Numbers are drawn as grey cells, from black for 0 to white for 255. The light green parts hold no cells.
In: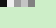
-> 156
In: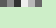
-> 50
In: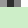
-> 128
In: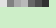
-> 170
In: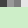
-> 126
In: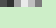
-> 162
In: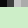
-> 198
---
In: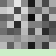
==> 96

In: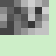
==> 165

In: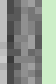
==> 190

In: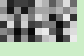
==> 191

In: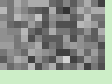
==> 132

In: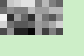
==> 242

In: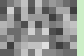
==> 108
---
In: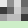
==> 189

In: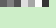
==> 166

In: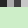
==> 172

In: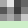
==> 169

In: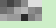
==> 42

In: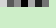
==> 170

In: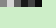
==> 26

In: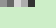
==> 214
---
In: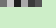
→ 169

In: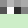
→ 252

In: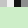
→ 240

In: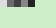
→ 65

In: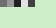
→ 33

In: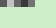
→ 101

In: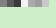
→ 170

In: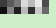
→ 47

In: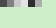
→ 227

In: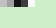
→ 21
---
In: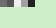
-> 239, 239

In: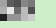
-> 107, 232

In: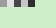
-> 72, 226

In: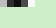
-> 14, 249

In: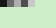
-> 173, 200

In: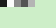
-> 137, 251

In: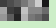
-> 193, 205

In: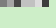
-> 193, 220

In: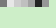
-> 191, 231
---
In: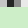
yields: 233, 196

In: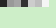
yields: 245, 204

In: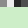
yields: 237, 139

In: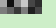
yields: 199, 168

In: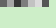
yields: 219, 194

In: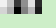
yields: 241, 225
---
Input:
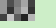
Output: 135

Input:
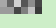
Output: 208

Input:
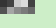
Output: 203

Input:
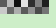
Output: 16

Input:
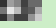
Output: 187

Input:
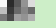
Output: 105

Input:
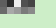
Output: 237

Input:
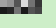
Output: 84

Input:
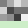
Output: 114
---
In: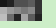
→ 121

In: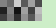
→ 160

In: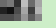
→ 166

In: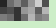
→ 167

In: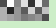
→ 209

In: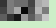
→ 81

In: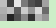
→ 149

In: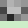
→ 190
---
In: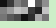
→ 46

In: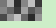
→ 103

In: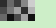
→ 75

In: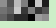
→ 3

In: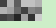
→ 162

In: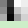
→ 8
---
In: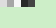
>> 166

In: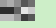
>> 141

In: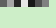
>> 96

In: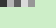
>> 151

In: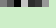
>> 85

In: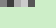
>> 130

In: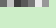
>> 121
